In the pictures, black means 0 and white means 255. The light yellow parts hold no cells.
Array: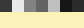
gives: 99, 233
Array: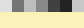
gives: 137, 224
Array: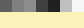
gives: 64, 246
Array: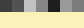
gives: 134, 194
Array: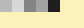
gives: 133, 216
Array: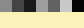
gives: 158, 201
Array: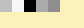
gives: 2, 246
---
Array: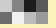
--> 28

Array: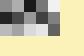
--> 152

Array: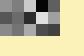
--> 44

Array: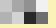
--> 145

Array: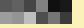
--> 69

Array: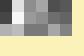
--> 154

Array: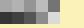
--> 149

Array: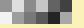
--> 139
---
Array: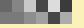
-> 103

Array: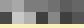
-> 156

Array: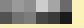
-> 133

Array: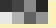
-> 49

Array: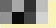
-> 103

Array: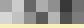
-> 164

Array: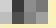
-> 208
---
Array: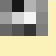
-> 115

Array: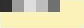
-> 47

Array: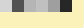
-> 213

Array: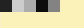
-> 34

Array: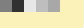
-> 127

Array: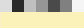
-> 221
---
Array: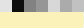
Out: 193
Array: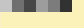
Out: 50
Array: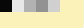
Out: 208
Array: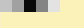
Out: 227
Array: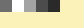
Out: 42
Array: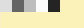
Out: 36
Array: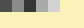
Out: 211
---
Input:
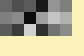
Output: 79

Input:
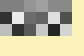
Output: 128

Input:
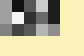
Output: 17

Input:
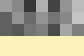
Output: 136

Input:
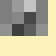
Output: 154

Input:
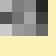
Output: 126
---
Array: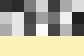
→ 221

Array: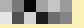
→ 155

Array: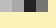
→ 117

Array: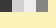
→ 133

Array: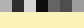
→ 157

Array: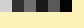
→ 3

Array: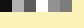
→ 124
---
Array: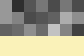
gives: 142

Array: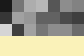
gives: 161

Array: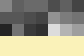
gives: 58

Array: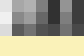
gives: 114

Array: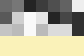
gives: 249

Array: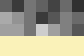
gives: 117
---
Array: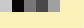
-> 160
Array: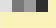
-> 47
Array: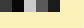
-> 27
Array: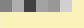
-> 208
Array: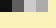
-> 171
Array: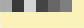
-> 126
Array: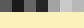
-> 184
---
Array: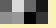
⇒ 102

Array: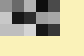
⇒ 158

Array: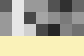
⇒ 122

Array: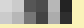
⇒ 183

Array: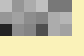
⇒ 172

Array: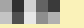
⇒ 99

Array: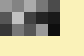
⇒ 36

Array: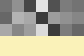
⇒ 145
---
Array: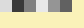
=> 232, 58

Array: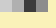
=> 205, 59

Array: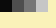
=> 198, 10

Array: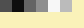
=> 247, 14

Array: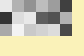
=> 243, 52

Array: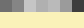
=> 197, 61

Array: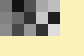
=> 221, 19
